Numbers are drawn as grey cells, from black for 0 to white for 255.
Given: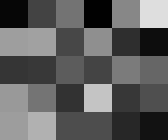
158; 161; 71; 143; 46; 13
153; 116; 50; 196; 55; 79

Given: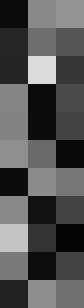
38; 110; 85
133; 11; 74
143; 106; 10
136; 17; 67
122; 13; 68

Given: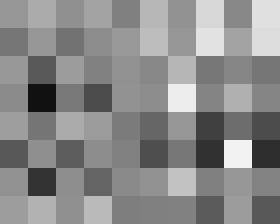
118; 150; 114; 140; 153; 189; 150; 226; 163; 220
139; 17; 120; 75; 146; 141; 237; 132; 176; 133
88; 143; 93; 141; 129; 78; 119; 49; 242; 46
157; 178; 144; 186; 126; 128; 129; 91; 156; 88

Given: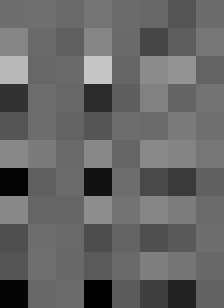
133; 106; 96; 134; 106; 70; 94; 118
50; 109; 103; 43; 95; 129; 100; 114
136; 123; 105; 136; 102; 137; 132; 118
136; 101; 102; 142; 114; 133; 124; 107
84; 111; 104; 90; 105; 127; 117; 104

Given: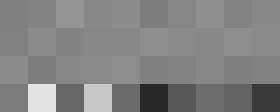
129; 139; 130; 134; 134; 141; 137; 135; 141; 137
123; 227; 103; 199; 107; 40; 88; 109; 98; 56

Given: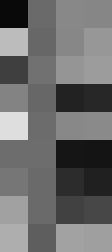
188; 103; 135; 151
131; 103; 34; 39
109; 109; 21; 20
161; 106; 65; 71

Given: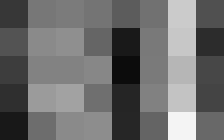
83; 138; 143; 101; 25; 121; 199; 44
47; 155; 162; 111; 37; 129; 195; 68
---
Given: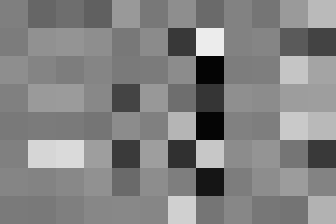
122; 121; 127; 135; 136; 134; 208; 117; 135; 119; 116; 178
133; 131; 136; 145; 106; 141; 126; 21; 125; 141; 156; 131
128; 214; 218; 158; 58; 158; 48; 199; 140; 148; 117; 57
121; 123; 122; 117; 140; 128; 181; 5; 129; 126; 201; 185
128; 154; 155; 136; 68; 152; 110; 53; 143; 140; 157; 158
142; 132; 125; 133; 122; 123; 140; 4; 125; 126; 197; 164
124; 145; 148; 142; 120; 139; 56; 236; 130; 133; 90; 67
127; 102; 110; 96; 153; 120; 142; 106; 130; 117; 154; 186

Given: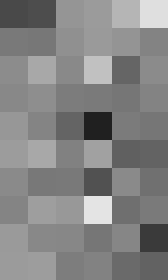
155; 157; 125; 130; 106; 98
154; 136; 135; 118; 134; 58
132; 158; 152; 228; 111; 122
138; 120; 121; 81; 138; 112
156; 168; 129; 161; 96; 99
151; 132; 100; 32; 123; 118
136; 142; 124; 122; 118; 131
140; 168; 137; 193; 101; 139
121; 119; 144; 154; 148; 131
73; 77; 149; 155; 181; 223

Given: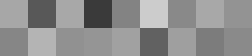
134; 180; 145; 149; 161; 97; 159; 124; 138
167; 88; 168; 58; 131; 204; 137; 168; 147

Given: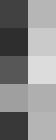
56; 181
159; 175
87; 220
46; 202
65; 182

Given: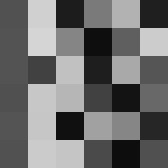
81; 203; 197; 74; 13; 80
84; 198; 16; 161; 134; 38
80; 199; 182; 65; 19; 104
83; 65; 193; 30; 169; 85
83; 213; 133; 14; 95; 204
81; 208; 28; 122; 178; 31

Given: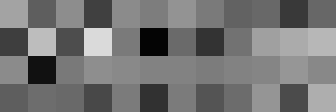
94; 109; 105; 72; 123; 49; 123; 84; 108; 149; 75; 174
139; 17; 121; 142; 137; 130; 130; 124; 130; 133; 150; 136
62; 189; 77; 218; 122; 4; 106; 51; 114; 160; 171; 183
163; 94; 141; 64; 139; 125; 147; 122; 98; 104; 57; 103

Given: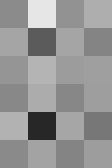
138; 163; 132; 157
178; 39; 166; 119
136; 172; 135; 158
149; 180; 156; 159
165; 91; 165; 132
139; 230; 146; 174
